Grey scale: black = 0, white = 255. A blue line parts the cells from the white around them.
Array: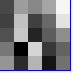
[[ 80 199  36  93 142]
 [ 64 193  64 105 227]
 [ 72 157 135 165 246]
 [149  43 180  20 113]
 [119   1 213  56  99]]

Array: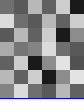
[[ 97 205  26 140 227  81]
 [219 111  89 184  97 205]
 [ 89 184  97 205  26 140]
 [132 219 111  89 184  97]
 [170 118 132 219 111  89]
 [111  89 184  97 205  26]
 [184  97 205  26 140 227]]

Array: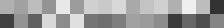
[[ 65 148  96 216 140 224 117 110 125 161 155 140  59 103  77 133]
 [176 161 189 148 232 155 208 201 216 169 195 208 176 239 189  51]]

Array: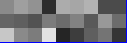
[[101  95  82 124 108 130  89 152 108]
 [199 138 124 226  37  61  95 116  53]
 [138 159 146  45 172 166 178  75  75]]

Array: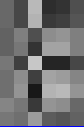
[[111 148  24 179 185 148]
 [ 98 119  51 163 163 127]
 [133 119  57 148 141 104]
 [111 141  63 163 156 133]
 [ 98 127  79 141 148 127]
 [119 111 156  92  85  98]
 [104  71 179  57  63  85]
 [104  71 185  45  51  79]
 [119  63 199  37  37  71]]

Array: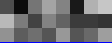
[[185 124  66 131  99  59  59  52]
 [146  93 111  85 152  85 105 158]
 [ 78  12 117 164 131  25 177 198]]

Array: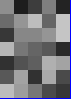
[[ 88 163  49 169  74]
 [142  29  61 127  35]
 [ 49  82  95 176 163]
 [182 119 101  88  41]
 [189 157 119  74  55]
 [ 55 135 135 149 197]
 [107 149 189 101 197]]
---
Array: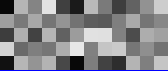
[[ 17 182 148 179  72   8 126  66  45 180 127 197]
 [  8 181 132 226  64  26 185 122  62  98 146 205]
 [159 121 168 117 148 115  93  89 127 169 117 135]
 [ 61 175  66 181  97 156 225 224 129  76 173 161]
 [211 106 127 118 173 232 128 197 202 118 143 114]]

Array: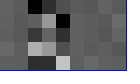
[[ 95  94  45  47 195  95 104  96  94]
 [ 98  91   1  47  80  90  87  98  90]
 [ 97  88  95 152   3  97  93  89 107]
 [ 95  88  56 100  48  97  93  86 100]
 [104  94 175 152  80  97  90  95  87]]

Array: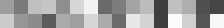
[[203 150 140  91 171 159 214 171 107 232 210  62 251 208  85 248]
 [158 122 191 197 143 214 243 106 125 164 188  62 192 174  80  70]]

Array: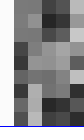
[[251  80 185  64  73  45]
 [251 122 121  66  83 186]
 [251 124 145  38  54 152]
 [251 121 120  73  93 200]
 [251  70 126 148 165 147]
 [251  56 148 145 157  93]
 [251 100 115 111 131 191]
 [251  57 175 114 123  48]
 [251 104 172  40  51  87]]

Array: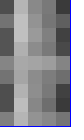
[[127 181 147 136 117]
 [ 78 181 137 121  58]
 [115 192 147 118  95]
 [ 84 192 154 128  65]
 [ 84 176 140 121  73]
 [133 168 164 157 132]
 [115 165 140 125 110]
 [ 78 178 142 121  65]
 [ 78 189 135 110  58]]

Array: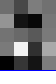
[[  1  54  20 125]
 [110  72 125 113]
 [148  19   7 119]
 [115 105  89 122]
 [122 242  48 169]]
